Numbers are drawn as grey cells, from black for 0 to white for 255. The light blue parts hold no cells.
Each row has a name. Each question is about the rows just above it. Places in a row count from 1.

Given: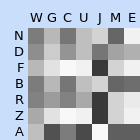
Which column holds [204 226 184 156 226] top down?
G
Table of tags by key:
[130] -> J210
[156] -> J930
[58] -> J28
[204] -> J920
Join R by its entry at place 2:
J930
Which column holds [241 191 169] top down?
U

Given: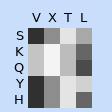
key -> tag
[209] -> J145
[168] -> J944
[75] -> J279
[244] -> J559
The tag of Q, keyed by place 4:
J279
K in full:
[196 244 188 102]
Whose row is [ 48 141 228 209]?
Y

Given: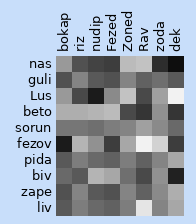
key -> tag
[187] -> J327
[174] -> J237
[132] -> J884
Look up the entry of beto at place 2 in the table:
J237
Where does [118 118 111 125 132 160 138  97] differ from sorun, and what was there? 8, [105]
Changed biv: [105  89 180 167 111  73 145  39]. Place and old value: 8, [33]
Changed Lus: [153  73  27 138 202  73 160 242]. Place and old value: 5, [194]
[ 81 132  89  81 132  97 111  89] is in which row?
guli

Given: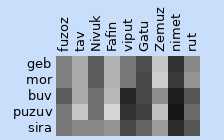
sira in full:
[120 136 136 148  73 100 156  44  86]
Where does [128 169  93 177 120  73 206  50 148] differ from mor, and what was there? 8, [58]
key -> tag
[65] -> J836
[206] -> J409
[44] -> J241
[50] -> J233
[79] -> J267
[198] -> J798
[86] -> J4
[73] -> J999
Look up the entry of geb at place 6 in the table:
J267
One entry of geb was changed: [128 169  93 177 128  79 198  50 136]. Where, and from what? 5, [120]
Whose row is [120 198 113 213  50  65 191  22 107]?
puzuv
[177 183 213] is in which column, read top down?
Fafin
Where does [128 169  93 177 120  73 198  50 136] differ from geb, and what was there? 6, [79]

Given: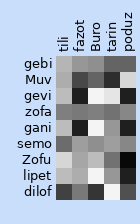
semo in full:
[108 158 143 158 135]
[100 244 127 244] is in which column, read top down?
Buro
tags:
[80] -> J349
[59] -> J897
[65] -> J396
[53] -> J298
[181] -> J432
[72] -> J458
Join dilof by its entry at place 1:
J396

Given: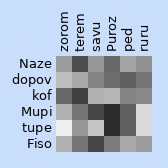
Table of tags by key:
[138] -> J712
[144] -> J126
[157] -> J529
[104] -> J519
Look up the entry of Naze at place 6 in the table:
J126
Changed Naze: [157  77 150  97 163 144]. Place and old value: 4, [104]
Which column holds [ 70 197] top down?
savu
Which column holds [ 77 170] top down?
terem
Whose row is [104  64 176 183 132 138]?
kof

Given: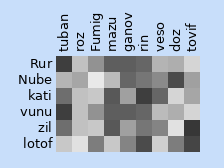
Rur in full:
[ 62 193 146  94  94 102 180 174 213]
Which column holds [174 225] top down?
doz
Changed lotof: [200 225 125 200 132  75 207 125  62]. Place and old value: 9, [69]
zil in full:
[110 193 200  88 160 118 132 225  55]
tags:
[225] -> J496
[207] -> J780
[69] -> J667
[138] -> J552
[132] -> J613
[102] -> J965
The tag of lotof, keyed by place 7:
J780
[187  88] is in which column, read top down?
mazu
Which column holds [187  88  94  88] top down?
mazu

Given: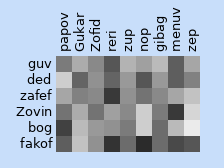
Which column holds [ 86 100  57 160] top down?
reri
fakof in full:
[ 94 194 145  51 108  43 108  73  86]
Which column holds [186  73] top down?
menuv
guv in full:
[123 172 137  86 179 160 186  94 166]
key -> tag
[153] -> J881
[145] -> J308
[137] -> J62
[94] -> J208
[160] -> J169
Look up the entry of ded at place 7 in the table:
J881

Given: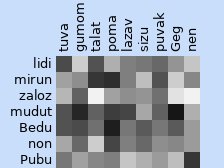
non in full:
[167 104 205  69 127 104 142 135 155]
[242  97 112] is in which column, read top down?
talat
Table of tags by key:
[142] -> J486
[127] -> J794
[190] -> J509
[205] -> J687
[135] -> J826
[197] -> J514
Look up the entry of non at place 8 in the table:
J826
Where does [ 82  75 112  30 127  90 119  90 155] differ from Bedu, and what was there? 5, [119]

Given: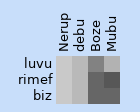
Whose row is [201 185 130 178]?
luvu
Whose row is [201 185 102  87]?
rimef
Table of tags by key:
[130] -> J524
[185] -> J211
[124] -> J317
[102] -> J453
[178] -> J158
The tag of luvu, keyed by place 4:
J158

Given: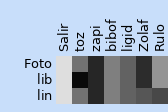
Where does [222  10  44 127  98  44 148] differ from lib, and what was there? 3, [38]
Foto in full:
[222 114  38 127  98  44 148]

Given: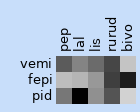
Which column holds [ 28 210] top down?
bivo
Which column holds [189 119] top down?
pep
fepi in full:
[189 181 152  63  28]
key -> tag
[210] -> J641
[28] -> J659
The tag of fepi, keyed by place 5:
J659

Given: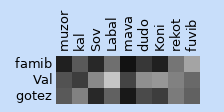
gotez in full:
[ 89 129  40  97  24  74  61 123  97]
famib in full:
[ 32  89  40 111  18  55  32 117 164]

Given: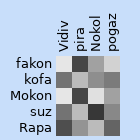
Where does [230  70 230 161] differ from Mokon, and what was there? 3, [224]
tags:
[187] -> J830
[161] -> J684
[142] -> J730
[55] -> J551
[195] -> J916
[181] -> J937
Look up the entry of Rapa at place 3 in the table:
J830
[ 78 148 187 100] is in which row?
Rapa
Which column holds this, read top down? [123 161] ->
pogaz
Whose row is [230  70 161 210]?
fakon
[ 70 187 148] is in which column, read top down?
pira
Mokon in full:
[230  70 224 161]

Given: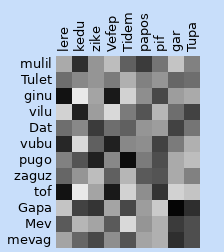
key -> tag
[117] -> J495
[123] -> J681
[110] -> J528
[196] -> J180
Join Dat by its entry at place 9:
J495
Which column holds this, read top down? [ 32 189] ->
zike
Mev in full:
[ 90 182 164  90 217 149 176  59  78]
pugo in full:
[129  84  32 136  12 123  78 170 189]
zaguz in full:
[102 149 189  96 182  90  84 170 129]

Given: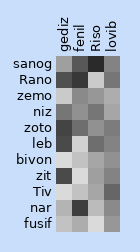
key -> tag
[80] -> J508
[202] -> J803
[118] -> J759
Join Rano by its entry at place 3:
J803
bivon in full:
[218 194 166 145]
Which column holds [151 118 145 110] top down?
Riso
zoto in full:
[ 68 110 145 124]
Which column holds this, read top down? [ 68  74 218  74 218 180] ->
gediz
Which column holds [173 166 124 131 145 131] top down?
lovib

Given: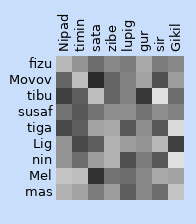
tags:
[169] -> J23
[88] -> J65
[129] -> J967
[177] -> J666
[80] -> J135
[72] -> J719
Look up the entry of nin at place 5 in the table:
J135
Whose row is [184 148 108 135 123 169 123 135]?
fizu
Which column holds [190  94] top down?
timin
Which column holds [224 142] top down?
sir

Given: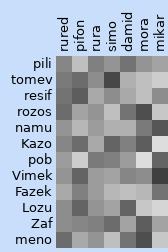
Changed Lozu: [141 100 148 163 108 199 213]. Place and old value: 5, [100]
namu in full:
[148 183 156 176 176 122  86]
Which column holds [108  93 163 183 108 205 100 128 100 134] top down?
pifon
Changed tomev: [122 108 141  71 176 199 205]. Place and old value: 6, [191]

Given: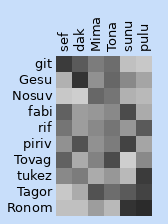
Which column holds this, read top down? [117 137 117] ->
Tona
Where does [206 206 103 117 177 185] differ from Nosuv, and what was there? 1, [200]
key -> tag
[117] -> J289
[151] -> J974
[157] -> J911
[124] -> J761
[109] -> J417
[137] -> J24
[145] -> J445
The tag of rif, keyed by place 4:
J289
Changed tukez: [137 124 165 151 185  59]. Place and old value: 3, [171]
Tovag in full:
[ 97 171 130  75 206 137]
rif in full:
[117 157 137 117 151  90]

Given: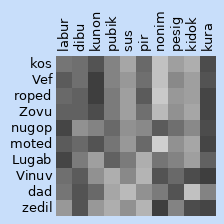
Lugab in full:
[ 69 123 159  97 123 174 117 131 159  97]
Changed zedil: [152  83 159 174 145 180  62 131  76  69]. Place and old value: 3, [152]
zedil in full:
[152  83 152 174 145 180  62 131  76  69]
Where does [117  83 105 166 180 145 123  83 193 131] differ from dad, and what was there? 5, [186]

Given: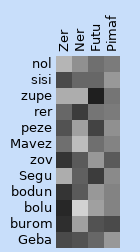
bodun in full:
[ 52  90 152 131]
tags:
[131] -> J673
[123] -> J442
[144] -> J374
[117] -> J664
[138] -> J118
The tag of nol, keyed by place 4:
J442
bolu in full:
[ 39 210 160 131]
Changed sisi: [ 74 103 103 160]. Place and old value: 4, [152]
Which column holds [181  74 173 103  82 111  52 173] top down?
Zer
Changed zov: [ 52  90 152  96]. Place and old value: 4, [90]
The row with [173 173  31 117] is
zupe

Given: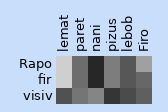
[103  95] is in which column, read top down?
Firo
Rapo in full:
[207 109  39 125  87 160]
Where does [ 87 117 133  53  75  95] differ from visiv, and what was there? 1, [81]
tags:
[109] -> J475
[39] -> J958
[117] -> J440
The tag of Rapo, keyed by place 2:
J475

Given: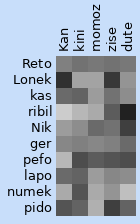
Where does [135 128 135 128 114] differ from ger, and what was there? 5, [106]
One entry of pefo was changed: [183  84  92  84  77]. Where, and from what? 2, [77]
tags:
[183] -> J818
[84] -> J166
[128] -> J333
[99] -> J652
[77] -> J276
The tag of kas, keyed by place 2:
J652
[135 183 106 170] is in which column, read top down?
Kan
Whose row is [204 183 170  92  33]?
ribil

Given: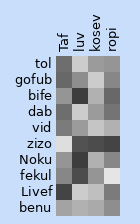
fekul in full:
[135  76 149 229]
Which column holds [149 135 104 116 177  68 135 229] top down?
ropi
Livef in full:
[ 68 204 191 123]
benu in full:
[163 177 170 142]
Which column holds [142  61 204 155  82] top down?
luv
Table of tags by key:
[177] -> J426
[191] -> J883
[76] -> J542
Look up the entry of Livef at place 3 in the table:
J883

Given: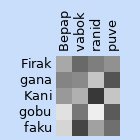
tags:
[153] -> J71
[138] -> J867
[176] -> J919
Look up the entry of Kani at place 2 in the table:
J919
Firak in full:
[168 105 126 145]
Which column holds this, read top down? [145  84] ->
puve

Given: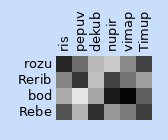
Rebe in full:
[ 82 179  47 152 124  61]
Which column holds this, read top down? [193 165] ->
dekub
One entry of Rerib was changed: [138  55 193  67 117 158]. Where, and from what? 1, [132]
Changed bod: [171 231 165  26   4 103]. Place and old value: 6, [96]
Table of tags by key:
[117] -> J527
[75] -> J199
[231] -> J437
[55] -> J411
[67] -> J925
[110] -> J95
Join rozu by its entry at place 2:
J95
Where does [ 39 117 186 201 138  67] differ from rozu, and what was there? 2, [110]
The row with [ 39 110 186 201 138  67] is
rozu

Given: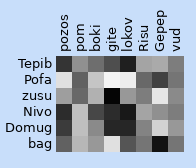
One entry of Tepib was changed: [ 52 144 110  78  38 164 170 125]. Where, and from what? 5, [31]
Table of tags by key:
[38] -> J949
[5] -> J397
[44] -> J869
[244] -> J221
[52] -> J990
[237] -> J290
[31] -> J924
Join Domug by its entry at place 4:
J949

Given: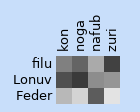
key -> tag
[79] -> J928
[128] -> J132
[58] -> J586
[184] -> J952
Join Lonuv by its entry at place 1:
J928
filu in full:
[128 100 170  65]
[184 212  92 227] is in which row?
Feder
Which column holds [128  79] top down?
kon
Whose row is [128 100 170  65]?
filu
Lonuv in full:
[ 79  58 141 149]

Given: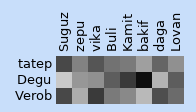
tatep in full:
[ 72 130  85 114 122 159 101 144]
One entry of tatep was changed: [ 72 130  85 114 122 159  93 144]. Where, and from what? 7, [101]
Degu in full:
[201 151 144  93  58  14 179  93]
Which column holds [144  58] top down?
vika
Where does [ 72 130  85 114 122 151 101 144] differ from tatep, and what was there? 6, [159]
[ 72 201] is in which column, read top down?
Suguz

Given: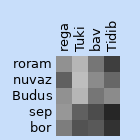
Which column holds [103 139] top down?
Tidib
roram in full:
[145 182 118  62]
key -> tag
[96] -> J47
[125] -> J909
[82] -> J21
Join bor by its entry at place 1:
J909
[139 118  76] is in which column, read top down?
bav
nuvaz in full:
[ 96 190 139 103]
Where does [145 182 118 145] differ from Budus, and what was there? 4, [139]
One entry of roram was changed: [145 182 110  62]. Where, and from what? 3, [118]

